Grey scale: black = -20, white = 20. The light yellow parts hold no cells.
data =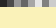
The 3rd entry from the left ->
4
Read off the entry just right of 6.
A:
16
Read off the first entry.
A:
-14

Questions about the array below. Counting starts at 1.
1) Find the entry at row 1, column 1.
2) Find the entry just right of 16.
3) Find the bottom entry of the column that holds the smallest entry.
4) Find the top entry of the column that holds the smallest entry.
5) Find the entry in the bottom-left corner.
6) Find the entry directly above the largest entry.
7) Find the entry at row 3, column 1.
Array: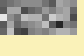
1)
-4
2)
2
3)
8
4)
6
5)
-4
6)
-6
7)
16

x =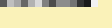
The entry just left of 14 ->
8
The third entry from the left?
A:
6
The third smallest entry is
-8
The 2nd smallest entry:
-12

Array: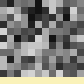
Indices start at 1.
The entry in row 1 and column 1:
-7
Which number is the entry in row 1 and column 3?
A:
-1
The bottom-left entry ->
-11
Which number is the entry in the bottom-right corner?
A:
5
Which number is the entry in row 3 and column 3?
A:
11
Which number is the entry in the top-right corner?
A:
1
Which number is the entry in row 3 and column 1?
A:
3
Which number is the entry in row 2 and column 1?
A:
7
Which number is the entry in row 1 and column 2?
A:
-15
